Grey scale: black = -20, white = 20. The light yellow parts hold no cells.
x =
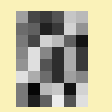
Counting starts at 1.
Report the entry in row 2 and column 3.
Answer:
-15
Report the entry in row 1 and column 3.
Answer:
-11
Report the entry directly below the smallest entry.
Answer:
-15
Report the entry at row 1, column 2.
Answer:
-9
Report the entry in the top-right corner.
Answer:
9
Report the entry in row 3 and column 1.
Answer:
-1
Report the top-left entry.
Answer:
5
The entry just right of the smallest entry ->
9
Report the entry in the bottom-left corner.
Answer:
-1
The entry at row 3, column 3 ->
13
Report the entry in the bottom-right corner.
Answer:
15
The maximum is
17

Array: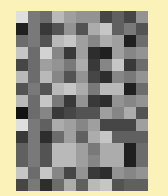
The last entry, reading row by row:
-5
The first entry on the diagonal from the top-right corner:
3
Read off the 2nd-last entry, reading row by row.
-5
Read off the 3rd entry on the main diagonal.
-7
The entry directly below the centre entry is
-7
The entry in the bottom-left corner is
-9
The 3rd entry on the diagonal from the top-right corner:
5
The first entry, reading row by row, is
15
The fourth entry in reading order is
9
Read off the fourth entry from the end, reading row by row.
11
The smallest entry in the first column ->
-17
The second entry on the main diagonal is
-1
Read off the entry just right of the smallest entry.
-3
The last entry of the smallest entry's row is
-7
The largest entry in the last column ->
5
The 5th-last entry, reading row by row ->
9
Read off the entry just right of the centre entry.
-11
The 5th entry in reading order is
5
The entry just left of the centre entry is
-11
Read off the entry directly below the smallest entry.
15
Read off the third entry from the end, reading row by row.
-7

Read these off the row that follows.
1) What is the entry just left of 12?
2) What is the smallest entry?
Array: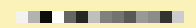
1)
-12
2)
-18

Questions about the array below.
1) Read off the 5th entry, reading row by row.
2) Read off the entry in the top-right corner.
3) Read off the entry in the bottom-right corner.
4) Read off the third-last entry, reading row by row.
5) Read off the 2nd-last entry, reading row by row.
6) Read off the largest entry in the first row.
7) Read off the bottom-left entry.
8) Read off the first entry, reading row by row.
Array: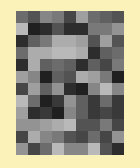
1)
-9
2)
-7
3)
-13
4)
9
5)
-7
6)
5
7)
3
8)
-3

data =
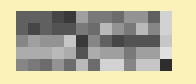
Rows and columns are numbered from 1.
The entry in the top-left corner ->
-5
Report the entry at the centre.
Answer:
1
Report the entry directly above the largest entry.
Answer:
11
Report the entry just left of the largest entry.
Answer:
5
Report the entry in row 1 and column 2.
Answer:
-5
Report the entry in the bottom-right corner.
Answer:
-13
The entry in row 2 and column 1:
-5
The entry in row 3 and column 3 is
3
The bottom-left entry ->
1
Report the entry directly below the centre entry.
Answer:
7
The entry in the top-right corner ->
13
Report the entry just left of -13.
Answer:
11
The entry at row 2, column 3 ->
-5
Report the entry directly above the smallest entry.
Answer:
15
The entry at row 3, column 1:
1
